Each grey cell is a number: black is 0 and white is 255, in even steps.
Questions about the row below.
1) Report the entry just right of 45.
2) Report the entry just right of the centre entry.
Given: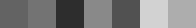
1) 137
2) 81
